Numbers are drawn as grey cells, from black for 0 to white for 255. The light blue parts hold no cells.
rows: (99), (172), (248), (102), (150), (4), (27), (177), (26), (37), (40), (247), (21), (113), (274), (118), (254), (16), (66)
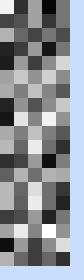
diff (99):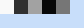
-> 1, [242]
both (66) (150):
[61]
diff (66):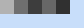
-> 2, [103]
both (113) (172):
[54]
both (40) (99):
[48]
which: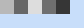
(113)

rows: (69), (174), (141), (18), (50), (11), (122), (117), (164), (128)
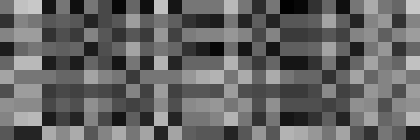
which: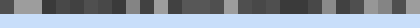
(122)
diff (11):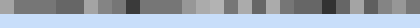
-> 27, [102]
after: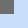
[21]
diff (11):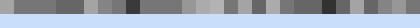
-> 18, [171]
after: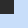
[118]
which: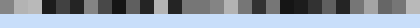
(164)
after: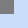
[132]

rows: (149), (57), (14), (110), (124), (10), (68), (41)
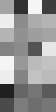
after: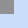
[158]
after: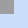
[164]

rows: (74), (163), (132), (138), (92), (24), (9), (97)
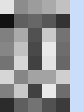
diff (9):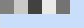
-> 5, [109]
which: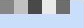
(138)
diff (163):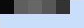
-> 1, [17]

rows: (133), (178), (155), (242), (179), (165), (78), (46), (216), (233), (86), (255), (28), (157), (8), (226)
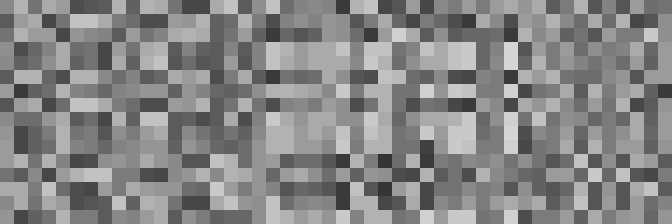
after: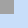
[137]
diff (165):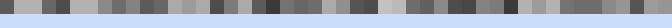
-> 48, [155]
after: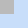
[109]
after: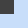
[149]
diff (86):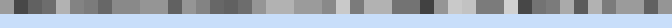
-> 9, [131]
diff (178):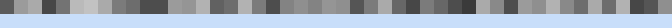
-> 6, [194]

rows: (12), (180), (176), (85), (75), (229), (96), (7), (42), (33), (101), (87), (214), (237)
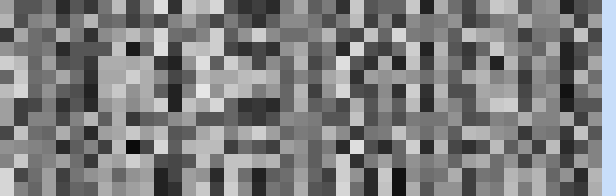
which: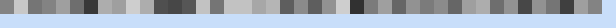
(87)
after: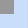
[102]
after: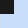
[102]
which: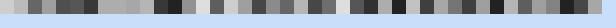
(75)

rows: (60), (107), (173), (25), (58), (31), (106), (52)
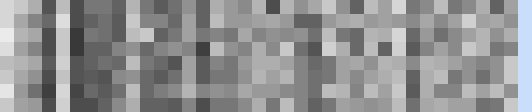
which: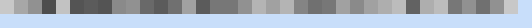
(31)
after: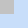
[84]
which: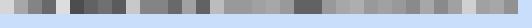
(107)
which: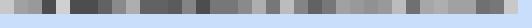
(52)
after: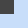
[105]
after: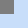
[138]

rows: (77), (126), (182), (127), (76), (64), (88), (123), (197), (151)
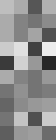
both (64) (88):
[116]
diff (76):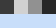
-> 3, [152]
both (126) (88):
[116]
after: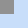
[116]
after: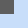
[152]

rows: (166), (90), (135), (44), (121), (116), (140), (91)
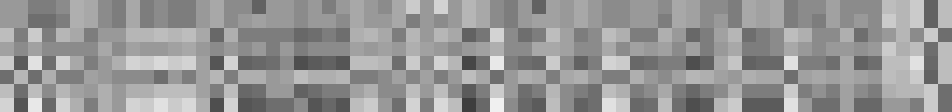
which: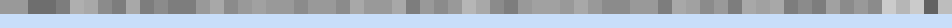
(90)
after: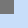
[211]
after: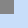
[161]
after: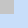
[98]
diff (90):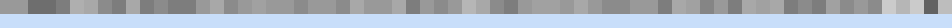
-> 51, [139]
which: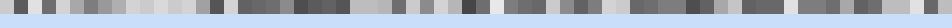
(121)

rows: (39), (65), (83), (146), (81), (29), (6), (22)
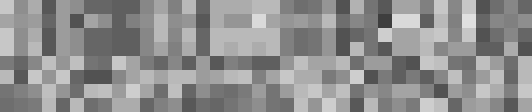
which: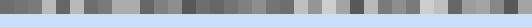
(22)
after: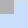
[116]
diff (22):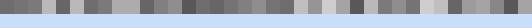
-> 30, [122]
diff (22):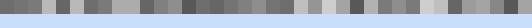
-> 27, [185]

